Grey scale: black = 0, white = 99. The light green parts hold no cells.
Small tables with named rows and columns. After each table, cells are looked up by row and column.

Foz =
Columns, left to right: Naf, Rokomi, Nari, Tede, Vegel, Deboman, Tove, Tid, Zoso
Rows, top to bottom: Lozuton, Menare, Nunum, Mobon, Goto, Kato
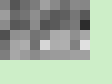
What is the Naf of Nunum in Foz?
54
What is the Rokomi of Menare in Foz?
41
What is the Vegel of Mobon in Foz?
48
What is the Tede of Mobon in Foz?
45
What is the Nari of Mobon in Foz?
57
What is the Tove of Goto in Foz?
68
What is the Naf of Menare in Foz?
61
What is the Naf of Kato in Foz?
49

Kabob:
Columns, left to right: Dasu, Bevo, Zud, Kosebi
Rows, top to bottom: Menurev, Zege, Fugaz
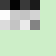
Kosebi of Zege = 82
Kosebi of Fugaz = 51
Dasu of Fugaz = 85
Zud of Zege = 76
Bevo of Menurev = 1
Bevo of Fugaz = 76
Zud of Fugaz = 91
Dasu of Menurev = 22
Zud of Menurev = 22
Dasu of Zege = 98
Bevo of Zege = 79
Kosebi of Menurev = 10

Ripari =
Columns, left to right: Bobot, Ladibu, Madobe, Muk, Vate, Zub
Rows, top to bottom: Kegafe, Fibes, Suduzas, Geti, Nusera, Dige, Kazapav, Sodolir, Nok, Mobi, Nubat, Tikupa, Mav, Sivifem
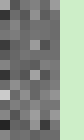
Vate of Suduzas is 44
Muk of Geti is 45
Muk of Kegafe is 50
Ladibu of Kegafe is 33
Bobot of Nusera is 23
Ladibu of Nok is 55
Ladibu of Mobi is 41
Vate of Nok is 43
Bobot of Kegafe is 65
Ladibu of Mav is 39
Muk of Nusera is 60
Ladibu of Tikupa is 33
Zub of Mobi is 57

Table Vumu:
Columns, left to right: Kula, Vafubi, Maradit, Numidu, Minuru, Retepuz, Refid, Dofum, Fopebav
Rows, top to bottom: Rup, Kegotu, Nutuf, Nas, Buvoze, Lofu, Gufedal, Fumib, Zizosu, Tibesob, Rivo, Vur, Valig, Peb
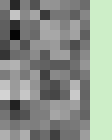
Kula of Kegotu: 40
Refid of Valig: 46
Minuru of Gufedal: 38
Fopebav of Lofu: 53
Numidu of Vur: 49
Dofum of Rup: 48
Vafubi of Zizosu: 60
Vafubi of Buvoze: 49
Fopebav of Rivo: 41
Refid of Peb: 44
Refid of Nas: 56
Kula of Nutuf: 37
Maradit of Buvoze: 31
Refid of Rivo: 59
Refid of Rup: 51

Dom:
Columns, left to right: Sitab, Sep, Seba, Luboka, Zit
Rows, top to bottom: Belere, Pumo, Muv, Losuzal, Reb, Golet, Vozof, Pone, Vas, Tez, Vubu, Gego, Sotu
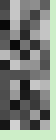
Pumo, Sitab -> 31
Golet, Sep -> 53
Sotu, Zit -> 67
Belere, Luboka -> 55
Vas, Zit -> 71
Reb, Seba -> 45
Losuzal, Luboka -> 64
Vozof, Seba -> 58
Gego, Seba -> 26
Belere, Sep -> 77
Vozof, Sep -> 76
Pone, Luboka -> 45
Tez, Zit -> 54

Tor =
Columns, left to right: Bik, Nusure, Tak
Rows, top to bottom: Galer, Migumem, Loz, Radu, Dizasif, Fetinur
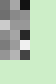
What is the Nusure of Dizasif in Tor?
60
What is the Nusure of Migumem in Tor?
53
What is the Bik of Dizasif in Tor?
48
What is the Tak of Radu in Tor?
15
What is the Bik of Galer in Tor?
45
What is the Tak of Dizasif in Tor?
93
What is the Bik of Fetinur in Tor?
58
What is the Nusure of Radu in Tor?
64
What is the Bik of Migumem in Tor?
43
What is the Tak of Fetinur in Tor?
26
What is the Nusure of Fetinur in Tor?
70
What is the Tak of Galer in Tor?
7
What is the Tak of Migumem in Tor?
56
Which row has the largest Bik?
Loz

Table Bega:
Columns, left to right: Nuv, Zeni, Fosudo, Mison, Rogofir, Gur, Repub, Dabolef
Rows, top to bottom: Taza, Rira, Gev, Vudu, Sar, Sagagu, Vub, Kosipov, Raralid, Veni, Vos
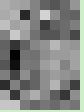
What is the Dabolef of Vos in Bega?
45
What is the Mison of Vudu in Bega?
44
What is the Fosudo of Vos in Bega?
47
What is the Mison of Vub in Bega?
46
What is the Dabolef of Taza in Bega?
58
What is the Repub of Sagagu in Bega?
60
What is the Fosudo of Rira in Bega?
15
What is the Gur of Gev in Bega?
38
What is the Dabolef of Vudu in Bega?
28
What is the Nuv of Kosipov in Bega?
49
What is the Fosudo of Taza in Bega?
62
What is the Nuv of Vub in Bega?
33
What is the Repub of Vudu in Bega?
42
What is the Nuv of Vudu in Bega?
50
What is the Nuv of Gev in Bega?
74
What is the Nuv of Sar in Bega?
38
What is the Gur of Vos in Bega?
41

